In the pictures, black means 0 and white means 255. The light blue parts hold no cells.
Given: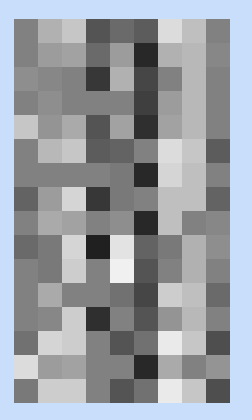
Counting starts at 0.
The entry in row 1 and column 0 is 129
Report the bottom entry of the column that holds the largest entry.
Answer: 84
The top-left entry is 129
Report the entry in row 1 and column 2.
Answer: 162
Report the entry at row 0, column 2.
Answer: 198
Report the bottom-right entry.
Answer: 78
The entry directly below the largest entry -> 113
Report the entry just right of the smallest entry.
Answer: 227
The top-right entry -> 129
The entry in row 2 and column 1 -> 135
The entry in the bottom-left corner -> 121
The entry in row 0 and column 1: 177
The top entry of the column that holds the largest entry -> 106
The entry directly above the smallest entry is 129
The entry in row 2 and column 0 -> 142

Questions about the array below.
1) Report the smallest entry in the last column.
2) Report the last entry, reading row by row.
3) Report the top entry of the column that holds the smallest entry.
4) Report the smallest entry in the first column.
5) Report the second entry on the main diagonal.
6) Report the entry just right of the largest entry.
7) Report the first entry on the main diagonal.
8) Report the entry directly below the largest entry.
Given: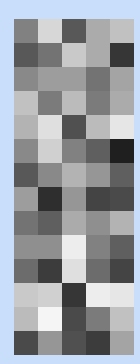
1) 31
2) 164
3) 193
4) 74
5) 115
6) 74
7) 129
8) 150

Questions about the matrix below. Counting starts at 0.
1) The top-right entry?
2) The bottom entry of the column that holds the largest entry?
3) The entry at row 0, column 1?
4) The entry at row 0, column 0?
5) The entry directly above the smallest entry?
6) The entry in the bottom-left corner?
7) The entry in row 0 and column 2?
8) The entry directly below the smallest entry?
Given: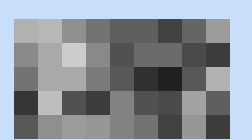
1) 156
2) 156
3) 183
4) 177
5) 107
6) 88
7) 143
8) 74

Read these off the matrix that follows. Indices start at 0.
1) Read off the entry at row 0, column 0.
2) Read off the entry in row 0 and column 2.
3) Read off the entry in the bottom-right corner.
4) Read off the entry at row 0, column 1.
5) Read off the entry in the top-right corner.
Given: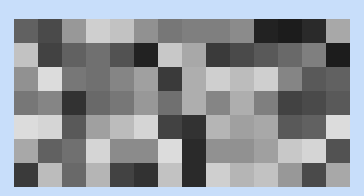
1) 97
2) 152
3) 168
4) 74
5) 168

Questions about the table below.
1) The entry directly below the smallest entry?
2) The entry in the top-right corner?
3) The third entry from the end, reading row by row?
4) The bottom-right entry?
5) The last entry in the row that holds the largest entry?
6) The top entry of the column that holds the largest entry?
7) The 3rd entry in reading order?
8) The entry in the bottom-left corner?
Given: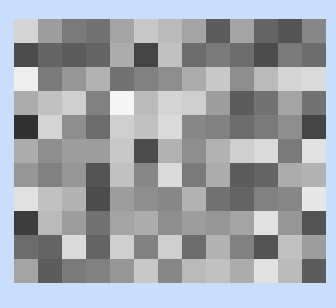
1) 172
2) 135
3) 225
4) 92
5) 114
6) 164
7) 122
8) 164

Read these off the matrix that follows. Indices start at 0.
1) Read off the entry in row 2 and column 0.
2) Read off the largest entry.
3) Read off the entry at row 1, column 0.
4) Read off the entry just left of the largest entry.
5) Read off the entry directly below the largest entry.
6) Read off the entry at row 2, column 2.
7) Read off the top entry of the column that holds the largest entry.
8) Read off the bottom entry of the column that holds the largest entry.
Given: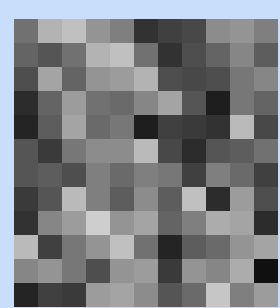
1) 78
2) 206
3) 100
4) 156
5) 148
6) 100
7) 148
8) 156

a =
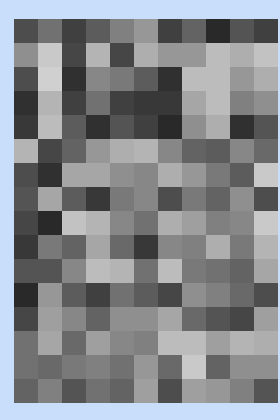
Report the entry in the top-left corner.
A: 77
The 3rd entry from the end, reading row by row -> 151
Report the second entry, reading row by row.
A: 113
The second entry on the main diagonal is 201
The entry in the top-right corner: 64
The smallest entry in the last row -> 77
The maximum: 208
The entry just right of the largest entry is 48
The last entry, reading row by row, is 84
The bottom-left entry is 99
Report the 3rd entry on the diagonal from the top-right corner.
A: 188
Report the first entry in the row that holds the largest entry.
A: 77
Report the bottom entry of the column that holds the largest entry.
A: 128
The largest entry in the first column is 180
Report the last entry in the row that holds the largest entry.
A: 174
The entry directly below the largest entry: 180
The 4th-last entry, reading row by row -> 159
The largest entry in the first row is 151

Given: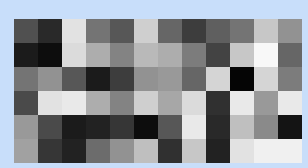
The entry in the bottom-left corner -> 161
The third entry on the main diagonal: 87
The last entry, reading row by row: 240
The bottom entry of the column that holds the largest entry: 240
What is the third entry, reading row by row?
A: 226
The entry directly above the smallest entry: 199
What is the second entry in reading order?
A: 41
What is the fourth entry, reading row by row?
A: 116
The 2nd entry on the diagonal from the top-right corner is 248
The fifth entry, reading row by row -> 87
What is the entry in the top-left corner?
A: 80
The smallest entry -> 5
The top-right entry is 146
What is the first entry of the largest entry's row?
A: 27
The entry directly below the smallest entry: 233
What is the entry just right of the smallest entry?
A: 213
